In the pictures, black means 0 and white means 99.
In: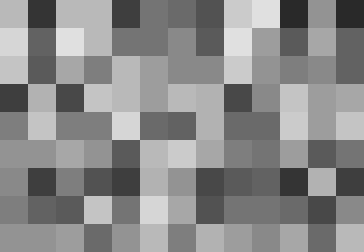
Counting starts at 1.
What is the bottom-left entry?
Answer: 57
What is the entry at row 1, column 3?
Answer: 72
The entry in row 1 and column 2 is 20
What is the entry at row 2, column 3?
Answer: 87
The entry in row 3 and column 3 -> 65
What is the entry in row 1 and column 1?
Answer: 72
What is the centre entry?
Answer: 38
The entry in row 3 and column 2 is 35
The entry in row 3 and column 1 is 76
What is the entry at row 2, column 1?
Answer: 83
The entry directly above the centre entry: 72
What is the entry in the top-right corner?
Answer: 16
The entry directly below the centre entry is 79
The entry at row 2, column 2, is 38
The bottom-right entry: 72

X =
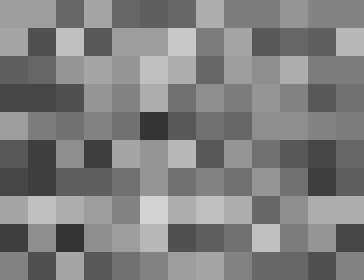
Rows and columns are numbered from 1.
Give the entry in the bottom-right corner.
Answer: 51
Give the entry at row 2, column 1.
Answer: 64
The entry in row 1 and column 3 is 40
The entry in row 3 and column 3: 58
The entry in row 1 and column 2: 61
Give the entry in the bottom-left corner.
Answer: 51
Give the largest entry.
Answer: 82
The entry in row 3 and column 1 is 37
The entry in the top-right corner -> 51
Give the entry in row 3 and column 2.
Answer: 40
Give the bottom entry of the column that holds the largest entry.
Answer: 51
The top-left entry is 61
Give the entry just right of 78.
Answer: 48
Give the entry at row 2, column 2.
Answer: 31
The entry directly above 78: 40
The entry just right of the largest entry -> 67

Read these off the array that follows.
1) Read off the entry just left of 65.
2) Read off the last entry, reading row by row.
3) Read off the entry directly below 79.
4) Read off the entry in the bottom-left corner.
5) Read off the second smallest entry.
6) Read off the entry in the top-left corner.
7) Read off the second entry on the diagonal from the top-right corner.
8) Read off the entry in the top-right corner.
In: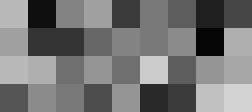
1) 58
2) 82
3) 16
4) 33
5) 6
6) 72
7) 2
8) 27

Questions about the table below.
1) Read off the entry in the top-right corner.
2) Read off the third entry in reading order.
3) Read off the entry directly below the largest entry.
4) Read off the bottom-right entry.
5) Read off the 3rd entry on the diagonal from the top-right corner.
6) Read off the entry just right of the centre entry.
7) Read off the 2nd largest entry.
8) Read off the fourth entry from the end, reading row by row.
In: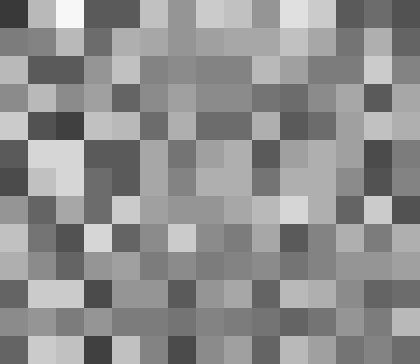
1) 32
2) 96
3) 72
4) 42
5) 48
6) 68
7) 87
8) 62

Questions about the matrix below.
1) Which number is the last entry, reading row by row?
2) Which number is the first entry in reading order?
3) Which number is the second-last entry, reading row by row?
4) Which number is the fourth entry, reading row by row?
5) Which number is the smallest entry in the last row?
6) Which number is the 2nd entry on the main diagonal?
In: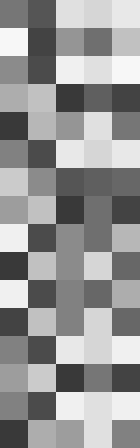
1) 50
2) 46
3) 87
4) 83
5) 22
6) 26

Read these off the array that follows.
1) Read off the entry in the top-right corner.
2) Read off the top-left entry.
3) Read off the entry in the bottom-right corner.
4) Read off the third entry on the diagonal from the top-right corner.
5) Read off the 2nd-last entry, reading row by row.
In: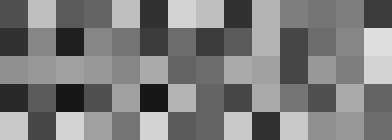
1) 23
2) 31
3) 42
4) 59
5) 59

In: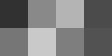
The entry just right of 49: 32
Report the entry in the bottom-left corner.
46
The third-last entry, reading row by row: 78
